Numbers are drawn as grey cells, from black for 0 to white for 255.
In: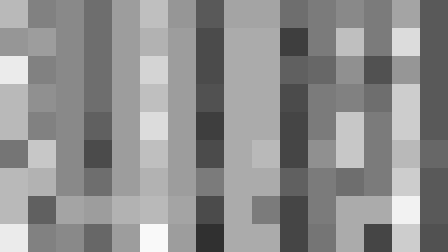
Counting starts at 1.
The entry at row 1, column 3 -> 137
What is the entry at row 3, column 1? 235
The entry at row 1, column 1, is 185
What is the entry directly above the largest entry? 185
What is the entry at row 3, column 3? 137
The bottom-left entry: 235
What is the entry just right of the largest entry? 157
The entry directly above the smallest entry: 75
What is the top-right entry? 89
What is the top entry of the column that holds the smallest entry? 89
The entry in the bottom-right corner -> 81
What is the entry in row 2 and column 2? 157
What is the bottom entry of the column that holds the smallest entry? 48
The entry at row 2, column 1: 150
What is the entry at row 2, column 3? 137
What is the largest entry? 249
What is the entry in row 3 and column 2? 129
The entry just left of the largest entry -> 157
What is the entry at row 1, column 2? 129

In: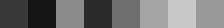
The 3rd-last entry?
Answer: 165
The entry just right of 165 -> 200
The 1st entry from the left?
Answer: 57

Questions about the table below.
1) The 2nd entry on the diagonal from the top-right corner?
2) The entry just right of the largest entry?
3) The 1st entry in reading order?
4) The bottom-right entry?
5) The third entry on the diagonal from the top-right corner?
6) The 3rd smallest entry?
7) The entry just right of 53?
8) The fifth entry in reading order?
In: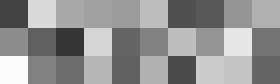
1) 231
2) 129
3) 67
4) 101
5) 204
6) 74
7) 212
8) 155

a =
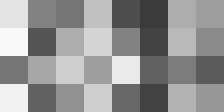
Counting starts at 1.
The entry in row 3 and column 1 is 117
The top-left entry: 227
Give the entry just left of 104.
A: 206
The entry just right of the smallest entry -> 173
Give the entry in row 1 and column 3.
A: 117
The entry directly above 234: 130
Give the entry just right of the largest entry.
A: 85
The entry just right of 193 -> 78
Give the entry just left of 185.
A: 66
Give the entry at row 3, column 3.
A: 206

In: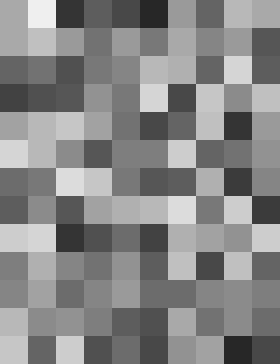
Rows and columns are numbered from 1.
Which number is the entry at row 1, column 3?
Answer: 52
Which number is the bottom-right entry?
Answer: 72
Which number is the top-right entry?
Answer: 169
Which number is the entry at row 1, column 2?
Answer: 239
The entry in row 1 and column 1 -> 169
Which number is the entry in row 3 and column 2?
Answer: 114
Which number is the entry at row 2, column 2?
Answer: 192
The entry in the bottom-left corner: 198
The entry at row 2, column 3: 154
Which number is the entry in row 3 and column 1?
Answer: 100
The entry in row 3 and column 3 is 80
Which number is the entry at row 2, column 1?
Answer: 169

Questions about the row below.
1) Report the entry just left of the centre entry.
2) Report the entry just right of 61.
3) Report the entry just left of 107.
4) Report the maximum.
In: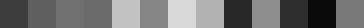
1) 134
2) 95
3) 113
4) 216

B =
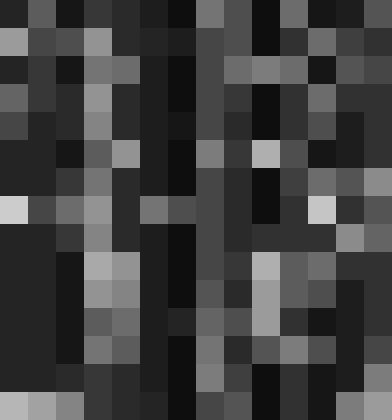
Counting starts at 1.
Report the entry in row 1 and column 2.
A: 92
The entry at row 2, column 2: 70
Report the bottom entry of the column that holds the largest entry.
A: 182
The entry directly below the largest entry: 36
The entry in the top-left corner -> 36
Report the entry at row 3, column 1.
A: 36
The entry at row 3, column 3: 22
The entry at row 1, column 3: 22
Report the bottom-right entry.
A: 155
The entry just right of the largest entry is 70
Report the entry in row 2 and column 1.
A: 155
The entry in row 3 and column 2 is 55

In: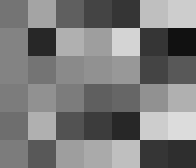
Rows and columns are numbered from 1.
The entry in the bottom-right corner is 46
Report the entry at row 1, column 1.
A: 116
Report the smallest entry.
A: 17
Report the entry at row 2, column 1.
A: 131
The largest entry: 220
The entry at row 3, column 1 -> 131
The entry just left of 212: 158
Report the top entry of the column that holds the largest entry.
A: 205
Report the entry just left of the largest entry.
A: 205
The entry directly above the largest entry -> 176
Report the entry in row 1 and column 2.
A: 164
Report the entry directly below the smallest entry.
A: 88
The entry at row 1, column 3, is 95

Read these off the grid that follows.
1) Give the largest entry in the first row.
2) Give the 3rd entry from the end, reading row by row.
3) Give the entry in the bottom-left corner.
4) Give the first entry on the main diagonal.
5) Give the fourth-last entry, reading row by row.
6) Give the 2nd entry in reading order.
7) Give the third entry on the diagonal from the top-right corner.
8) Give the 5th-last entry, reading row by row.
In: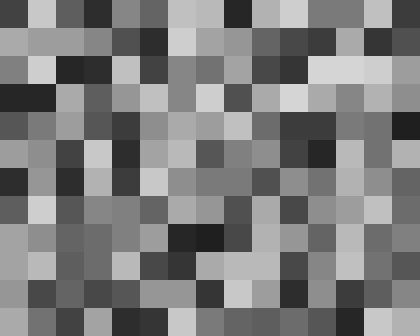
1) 206
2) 38
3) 170
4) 66
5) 86
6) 200
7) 213
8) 108

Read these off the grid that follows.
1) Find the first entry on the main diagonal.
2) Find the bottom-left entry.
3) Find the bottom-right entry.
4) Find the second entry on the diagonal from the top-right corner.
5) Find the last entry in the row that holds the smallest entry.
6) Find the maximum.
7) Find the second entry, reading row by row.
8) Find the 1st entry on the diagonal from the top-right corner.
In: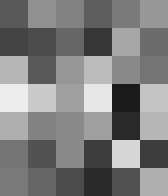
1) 88
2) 122
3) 175
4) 167
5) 195
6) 237
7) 144
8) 151

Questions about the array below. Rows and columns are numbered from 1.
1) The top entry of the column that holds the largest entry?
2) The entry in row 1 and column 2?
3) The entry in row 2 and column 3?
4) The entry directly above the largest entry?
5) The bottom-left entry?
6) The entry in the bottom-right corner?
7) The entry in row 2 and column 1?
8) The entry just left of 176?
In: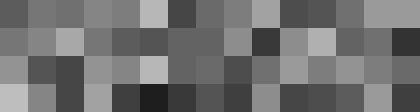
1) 92
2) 118
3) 168
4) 147
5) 190
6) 63
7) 118
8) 141

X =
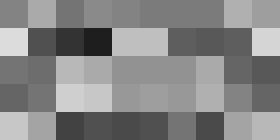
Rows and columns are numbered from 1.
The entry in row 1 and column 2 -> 170
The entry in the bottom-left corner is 199
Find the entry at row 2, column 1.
220
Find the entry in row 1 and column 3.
116
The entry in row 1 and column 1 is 131
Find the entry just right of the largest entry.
80
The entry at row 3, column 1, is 116
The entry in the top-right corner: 158
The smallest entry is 30
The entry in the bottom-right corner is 184
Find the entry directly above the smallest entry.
138
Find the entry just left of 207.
116
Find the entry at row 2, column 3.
51
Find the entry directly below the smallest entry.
170
